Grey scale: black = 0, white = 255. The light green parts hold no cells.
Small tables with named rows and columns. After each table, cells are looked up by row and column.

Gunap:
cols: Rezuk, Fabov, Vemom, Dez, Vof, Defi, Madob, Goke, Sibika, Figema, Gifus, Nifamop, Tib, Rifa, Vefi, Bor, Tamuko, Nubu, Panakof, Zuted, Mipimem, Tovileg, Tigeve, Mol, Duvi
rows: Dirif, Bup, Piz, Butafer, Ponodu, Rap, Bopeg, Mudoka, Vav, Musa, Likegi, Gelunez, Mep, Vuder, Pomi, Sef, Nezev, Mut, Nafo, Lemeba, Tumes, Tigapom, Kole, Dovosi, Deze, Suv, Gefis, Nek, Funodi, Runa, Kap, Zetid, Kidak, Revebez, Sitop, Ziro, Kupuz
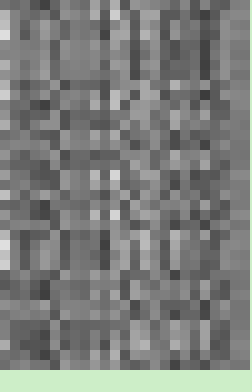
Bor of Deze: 140
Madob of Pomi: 144
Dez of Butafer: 120
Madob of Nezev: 93
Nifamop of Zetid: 145
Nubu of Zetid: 71
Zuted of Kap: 116
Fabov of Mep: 120

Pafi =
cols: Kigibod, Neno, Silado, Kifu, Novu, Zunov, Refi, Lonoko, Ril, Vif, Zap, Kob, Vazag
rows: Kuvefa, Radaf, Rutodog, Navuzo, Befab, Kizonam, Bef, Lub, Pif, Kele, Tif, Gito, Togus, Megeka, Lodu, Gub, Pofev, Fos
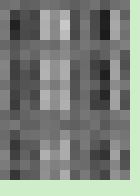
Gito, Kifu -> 108
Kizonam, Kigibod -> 121
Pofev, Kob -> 133
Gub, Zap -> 51
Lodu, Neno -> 55
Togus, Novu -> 115
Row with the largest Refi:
Rutodog

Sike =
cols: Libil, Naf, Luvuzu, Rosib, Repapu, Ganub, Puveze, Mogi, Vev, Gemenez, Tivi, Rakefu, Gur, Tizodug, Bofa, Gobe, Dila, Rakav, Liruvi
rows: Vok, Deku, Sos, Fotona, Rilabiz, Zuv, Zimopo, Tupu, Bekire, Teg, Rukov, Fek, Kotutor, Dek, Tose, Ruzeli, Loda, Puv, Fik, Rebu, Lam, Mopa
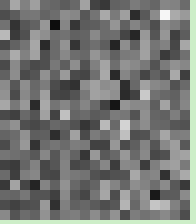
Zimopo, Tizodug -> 137
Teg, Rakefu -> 144
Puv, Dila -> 49
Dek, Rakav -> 124
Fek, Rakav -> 126
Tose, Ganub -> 117
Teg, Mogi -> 83
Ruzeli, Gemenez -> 152
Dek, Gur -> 191
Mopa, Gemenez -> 140
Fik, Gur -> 102
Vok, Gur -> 102
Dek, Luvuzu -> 145
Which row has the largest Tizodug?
Puv

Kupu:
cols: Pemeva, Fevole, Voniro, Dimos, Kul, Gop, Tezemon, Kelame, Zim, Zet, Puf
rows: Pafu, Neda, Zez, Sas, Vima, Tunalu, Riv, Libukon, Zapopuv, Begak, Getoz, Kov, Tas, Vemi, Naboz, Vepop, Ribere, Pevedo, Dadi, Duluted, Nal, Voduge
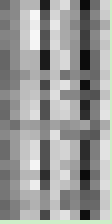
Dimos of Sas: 247
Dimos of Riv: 178
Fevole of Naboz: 153
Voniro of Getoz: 195
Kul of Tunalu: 25
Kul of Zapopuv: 69
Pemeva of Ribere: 131
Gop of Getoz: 206
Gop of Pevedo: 199
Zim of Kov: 46
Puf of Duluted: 203
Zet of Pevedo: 110
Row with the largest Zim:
Tas

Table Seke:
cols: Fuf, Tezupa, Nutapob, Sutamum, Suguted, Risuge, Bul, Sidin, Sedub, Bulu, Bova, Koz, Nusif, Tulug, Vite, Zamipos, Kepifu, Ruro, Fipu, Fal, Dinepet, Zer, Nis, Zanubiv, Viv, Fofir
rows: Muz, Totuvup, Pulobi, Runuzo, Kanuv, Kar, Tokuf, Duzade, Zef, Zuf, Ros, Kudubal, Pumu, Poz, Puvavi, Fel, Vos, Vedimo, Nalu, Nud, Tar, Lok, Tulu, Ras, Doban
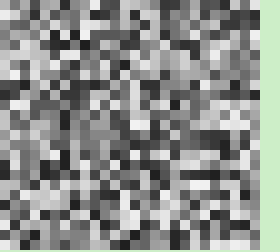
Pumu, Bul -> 35
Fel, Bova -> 165
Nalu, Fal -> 242
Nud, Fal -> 148
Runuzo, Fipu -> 141
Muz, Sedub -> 157
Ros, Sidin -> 65
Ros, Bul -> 131
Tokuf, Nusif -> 34
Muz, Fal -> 167
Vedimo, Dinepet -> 45
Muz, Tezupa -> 120
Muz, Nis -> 46
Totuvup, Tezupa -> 209
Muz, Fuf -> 184
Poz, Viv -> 76
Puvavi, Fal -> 97
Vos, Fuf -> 47

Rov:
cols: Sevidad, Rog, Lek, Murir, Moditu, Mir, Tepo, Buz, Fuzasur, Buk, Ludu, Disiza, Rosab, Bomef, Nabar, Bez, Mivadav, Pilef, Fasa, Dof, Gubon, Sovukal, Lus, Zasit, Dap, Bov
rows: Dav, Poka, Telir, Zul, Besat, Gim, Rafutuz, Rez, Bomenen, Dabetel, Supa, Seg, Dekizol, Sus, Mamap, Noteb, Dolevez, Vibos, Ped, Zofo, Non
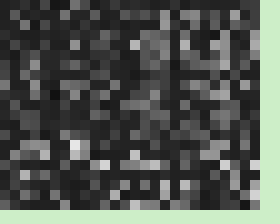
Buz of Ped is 28
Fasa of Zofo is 87
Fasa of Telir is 35
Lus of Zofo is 57
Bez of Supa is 81
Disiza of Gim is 60
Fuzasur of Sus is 66
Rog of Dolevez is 52
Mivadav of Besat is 120
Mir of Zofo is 116
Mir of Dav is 22
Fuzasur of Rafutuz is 57
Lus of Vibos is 38
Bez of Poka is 54
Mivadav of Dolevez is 99
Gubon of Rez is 34
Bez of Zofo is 38
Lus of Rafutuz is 166
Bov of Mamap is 32
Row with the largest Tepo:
Non

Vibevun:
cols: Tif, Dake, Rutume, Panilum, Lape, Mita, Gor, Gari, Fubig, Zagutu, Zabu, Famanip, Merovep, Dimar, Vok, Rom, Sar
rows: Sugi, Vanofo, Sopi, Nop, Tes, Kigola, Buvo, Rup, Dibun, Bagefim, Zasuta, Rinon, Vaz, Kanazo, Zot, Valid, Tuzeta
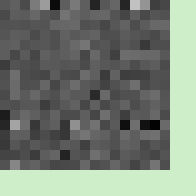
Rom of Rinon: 104
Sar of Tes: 78
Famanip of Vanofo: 84
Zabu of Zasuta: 73
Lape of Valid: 93
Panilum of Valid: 60
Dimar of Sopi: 77
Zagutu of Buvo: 95
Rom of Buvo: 93
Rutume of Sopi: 81
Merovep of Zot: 98

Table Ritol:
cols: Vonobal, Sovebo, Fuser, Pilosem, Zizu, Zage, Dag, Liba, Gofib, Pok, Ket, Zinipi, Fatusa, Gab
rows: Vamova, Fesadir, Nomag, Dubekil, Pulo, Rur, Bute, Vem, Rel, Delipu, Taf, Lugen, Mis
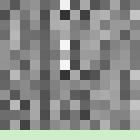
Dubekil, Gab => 150
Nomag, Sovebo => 174
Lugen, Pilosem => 167
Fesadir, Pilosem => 156
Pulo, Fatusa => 143
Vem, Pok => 83
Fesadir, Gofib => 63
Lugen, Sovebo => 110
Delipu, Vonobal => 145
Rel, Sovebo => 129
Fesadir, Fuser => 118
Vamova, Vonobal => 131

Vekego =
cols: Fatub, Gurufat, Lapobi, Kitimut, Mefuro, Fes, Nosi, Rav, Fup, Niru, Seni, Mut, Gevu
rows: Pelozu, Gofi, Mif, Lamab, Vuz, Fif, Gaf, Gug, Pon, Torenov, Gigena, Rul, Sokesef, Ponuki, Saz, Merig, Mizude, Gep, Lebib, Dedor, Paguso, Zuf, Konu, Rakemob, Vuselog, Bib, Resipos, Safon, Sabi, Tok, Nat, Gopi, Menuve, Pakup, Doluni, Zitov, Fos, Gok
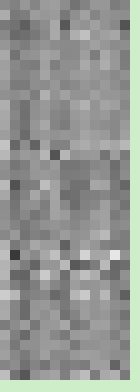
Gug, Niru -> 151
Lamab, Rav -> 174
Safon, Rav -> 166
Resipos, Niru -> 125
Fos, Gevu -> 148
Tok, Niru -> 150
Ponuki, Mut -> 137
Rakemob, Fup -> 148
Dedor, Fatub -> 167
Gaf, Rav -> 143
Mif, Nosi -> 88
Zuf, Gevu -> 134
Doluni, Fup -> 145
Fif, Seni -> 168
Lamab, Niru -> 151
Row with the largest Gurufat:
Tok

